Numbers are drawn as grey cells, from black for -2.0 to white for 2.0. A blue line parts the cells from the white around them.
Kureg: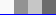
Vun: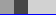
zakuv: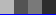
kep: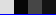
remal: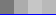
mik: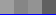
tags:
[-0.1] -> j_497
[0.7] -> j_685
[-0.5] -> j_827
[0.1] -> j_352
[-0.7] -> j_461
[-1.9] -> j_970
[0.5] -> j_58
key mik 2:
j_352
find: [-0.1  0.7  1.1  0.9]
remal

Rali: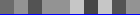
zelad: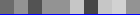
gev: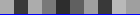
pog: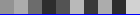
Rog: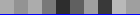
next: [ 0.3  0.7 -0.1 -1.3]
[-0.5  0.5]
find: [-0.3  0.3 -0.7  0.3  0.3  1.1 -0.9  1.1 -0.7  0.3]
Rali
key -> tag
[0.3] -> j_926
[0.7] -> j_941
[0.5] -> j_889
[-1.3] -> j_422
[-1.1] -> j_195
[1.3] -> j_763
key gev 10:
j_889
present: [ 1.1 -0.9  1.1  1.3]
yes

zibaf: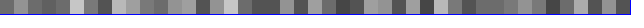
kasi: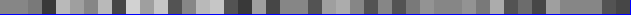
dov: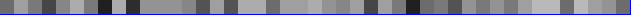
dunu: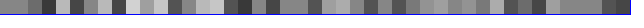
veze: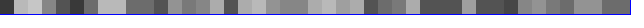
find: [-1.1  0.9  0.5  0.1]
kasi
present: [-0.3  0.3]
yes
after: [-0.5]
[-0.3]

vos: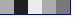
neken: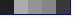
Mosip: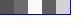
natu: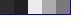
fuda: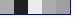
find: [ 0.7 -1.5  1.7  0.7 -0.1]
vos
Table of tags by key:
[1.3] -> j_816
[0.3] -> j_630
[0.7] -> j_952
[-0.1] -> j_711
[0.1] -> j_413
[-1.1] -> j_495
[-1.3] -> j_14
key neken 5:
j_495
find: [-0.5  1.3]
Mosip

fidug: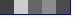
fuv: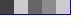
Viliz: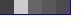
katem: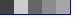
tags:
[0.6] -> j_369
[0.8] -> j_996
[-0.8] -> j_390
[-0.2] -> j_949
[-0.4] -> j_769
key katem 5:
j_369
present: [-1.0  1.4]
no
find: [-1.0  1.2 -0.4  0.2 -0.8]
fidug
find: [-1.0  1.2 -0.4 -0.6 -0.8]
Viliz
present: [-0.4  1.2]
no

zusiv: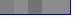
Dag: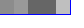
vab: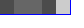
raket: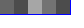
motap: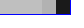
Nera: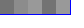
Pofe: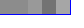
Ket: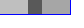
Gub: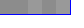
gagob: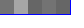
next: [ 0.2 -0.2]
[0.2 0.2]
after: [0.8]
[-1.6]
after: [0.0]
[0.2]
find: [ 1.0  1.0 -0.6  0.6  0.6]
Ket
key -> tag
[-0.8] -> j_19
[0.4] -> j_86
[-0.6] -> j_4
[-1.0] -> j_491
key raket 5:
j_19
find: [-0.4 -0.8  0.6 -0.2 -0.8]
raket
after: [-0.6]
[0.6]

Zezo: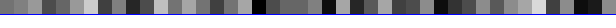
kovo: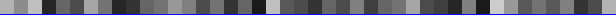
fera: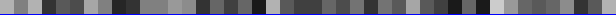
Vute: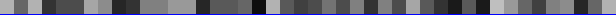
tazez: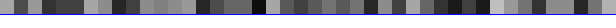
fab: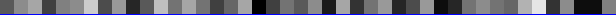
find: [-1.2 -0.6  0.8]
fera
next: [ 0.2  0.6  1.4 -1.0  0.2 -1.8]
[-1.6  0.2]

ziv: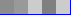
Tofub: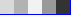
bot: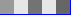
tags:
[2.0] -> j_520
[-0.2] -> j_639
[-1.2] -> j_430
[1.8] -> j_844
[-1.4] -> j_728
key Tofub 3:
j_844
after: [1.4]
[0.8]
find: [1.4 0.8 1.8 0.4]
Tofub
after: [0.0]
[1.2]

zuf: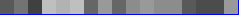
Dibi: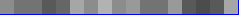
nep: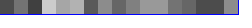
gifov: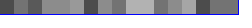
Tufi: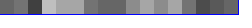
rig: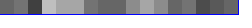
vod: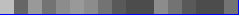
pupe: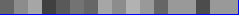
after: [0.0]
[0.4]
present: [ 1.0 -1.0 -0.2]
no
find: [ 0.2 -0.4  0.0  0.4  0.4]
nep
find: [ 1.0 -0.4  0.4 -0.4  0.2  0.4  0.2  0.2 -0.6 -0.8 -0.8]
zuf
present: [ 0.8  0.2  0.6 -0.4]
no

